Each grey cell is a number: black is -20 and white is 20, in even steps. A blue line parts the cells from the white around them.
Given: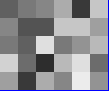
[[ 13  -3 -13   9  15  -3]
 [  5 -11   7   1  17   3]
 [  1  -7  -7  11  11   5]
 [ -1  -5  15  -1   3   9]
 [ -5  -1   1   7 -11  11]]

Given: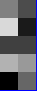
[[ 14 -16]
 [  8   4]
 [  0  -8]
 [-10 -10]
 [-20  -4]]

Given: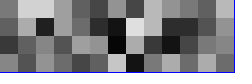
[[  1  -7   3  -3  -9  -5  11 -17  -1   7  -3   7  -3]
 [ -1  13  13   5  -5  -9   3  -9   9   3  -1  -5   9]
 [ -5   7 -15   5  -3 -13 -17  15   9 -13 -13  -7   3]
 [-11  -5   1  -7   5   3 -19   7 -11 -17  -9  -1   1]]

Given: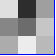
[[ 15 -13   5]
 [  7  17   9]
 [  1  -3  11]]

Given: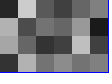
[[  8  -8  -2  -4   4 -16]
 [  6  -4 -12 -10  10 -10]
 [-12   8  -2   2  -2   0]
 [-14  12  -6 -10  -4   0]]

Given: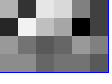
[[  8 -12  16  14   0 -10]
 [  4  -2  -6  -4   4   0]
 [  2   2  -4  -2  -2  -6]
 [-14  18  10   6 -20 -10]]
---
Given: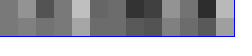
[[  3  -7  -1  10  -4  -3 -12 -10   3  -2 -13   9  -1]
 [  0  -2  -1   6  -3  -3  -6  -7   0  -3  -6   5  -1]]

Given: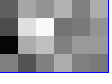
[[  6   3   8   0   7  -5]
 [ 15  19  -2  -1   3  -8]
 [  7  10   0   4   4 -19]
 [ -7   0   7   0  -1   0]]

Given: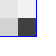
[[ 18  16]
 [-10  13]]

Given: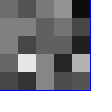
[[ -7  -1   3 -18  -3]
 [  0  -5  -2  -9   0]
 [ -9  -5  -5 -15   0]
 [ 16   1 -14   8  -4]
 [-12   1  -8  -7  -9]]

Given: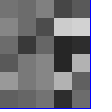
[[ -3   0  -9  -6  -2]
 [ -3  -8  12  13   1]
 [-11  -4 -14 -13  -3]
 [ -1   1 -14   8  -6]
 [ -1   1   8  -5   4]
 [ -4  -2 -13  -3  -5]]

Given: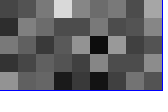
[[ -7  -1  14   1  -3  -1  -8   6  -9]
 [  0  -3  -8  -8  -1  -8  -7   1 -13]
 [ -5 -11  -6   3 -18   4 -10  -7  -1]
 [ -9  -5  -7 -10   1  -8  -8   2 -12]
 [ -5  -4 -16 -11 -17 -10  -2  -7   3]]
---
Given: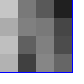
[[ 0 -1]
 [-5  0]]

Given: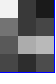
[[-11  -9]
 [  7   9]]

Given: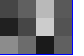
[[ -9  12]
 [ -3 -16]]

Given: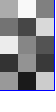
[[-9 14]
 [ 1 -7]]

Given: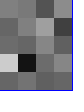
[[ 0  5]
 [-4  1]]

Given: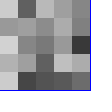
[[ 5  2]
 [ 1 -1]]

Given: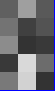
[[-10  -7]
 [-12 -11]]

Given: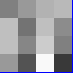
[[-2 10]
 [ 1 12]]

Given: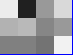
[[ 9  1]
 [ 0 -2]]
